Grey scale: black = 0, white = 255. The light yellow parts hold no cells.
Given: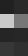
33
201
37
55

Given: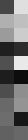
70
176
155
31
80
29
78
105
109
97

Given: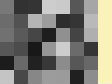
120 52 202 166
108 180 45 185
113 70 144 175
87 24 205 53
28 33 140 104
196 135 155 141

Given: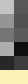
196
149
116
174
39

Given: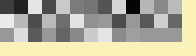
61 230 201 116 213 182 186
234 76 109 145 76 88 103
152 90 100 203 139 152 152

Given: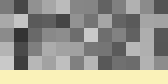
122 145 187 133 128 139
169 90 69 116 100 165
139 105 141 201 130 174
180 127 162 119 90 175
201 183 191 182 112 178

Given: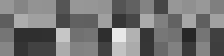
151 147 85 150 84 131 151 152
94 160 71 96 54 171 98 95
117 47 198 116 232 53 114 117
134 66 172 132 195 54 129 133

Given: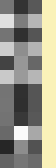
118 88
224 182
116 85
205 179
67 103
201 182
116 85
117 85
115 88
105 168
38 82
99 107

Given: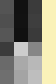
84 59
79 62
86 58
59 134
106 184
111 190
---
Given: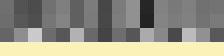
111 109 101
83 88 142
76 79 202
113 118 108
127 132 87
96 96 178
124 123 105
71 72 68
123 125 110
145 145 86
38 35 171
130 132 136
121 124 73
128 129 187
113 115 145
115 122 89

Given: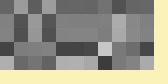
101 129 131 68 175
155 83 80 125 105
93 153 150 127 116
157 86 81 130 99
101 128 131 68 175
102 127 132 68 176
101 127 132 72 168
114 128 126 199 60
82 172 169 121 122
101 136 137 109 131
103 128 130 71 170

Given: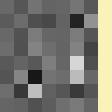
104 91 104 109 89 84 110 101
86 108 82 81 100 133 56 98
115 79 123 131 88 23 190 81
100 73 102 110 126 115 96 93
102 99 101 100 102 109 86 111
117 35 123 130 214 187 58 122
88 146 85 68 79 104 85 101

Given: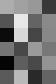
173 84 11 117 4 90
161 231 216 72 94 185
152 100 69 154 73 41
57 138 136 120 148 100

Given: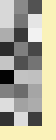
216 216 173 43 197 3 128 221 50
137 118 57 127 80 194 108 162 220
82 229 242 71 116 192 165 172 61

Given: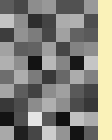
92 195 61 162 176 110 165 56 19 169
72 141 146 94 143 173 93 76 81 31
141 45 124 99 19 123 66 140 229 70
152 68 71 159 185 57 141 176 88 205
81 172 161 69 133 104 160 142 16 148
81 177 98 131 23 172 89 75 193 19
153 78 90 141 197 129 67 55 172 93

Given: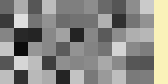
105 58 133 197 85 190
172 223 40 11 214 49
86 116 36 150 189 185
189 146 136 136 62 171
127 108 162 91 143 36
127 114 35 147 134 195
141 115 135 131 139 121
105 177 90 116 169 154
85 48 141 212 138 190
141 116 175 137 86 122
202 146 183 125 84 125

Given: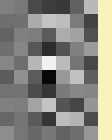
127 111 99 110 135 92 114 128 103 141
121 113 127 134 110 143 115 125 117 118
74 171 125 88 183 91 76 163 90 104
61 196 91 44 240 8 53 195 53 120
56 189 172 84 187 152 122 84 188 98
97 123 161 129 117 192 135 70 180 111
185 67 80 154 71 94 133 149 76 151
